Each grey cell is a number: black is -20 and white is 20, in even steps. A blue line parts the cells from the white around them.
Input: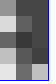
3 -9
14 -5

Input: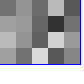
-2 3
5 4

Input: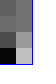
-5 -2
-3 -2

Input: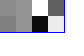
2 3
0 3

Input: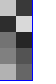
11 -11
-13 14

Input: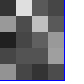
-12 15
4 -8
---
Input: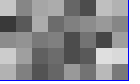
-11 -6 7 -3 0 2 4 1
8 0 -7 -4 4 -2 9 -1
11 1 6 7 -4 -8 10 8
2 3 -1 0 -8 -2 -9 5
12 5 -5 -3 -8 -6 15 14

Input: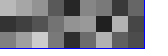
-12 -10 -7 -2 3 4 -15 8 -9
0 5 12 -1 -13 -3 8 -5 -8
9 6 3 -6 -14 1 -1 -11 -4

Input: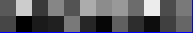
-9 -20 -16 -15 -1 -14 -19 -5 -13 -18 -10 -4
-6 12 -11 1 -7 7 2 4 -3 17 -8 -1

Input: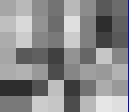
-13 -13 -7 10 -11 -2 7 4
6 -6 -5 -10 3 -4 11 1
-1 -1 12 11 -8 9 16 15
7 8 4 -8 1 5 4 8
6 9 2 -2 9 2 -6 -3
7 12 1 -1 12 0 -10 -6
10 14 3 -3 15 0 -13 -5

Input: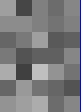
7 -10 10 3 -2
5 -9 0 -3 1
-1 -7 -5 -5 1
-4 -1 5 -6 -5
2 2 0 -2 0
-4 4 -2 -4 -7
3 5 7 -3 1

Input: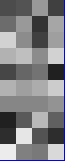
-8 -7 4 -10
-15 -6 9 -5
-9 -4 -2 -15
17 0 -1 14
1 1 1 3
13 2 -10 5
-3 4 -12 6
8 5 7 12
8 10 2 13
-13 16 -7 -13

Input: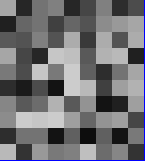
-13 -16 -8 -17 12 9 -10 5 8
6 -14 -2 0 -14 -9 0 -13 -8
9 -12 4 -1 0 10 -3 1 -12
6 -9 -14 11 10 -6 8 9 -15
-1 -8 11 -1 12 -5 -13 -2 6
-6 -7 0 -7 7 -11 7 -7 7
1 -6 -3 8 -6 3 -17 -15 5
-15 -4 -2 -10 -4 -7 2 4 6
-13 -2 -2 -17 -5 -18 -5 -17 -1
2 12 11 12 5 -4 3 5 -9

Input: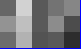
-3 8 -7 -6 -13
3 10 -6 2 -8
-4 13 -6 -2 1

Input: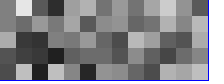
7 -11 -12 0 -1 4 -4 -8 9 5 -5 -7 7
-7 -10 -11 -15 -5 -3 -3 -7 2 -5 -9 -3 1
0 -3 4 -1 6 -6 2 3 -4 -2 8 1 9
-8 10 -15 10 1 -14 3 2 -4 -8 8 6 10
0 16 -6 -13 5 8 -2 4 -2 6 12 3 -6
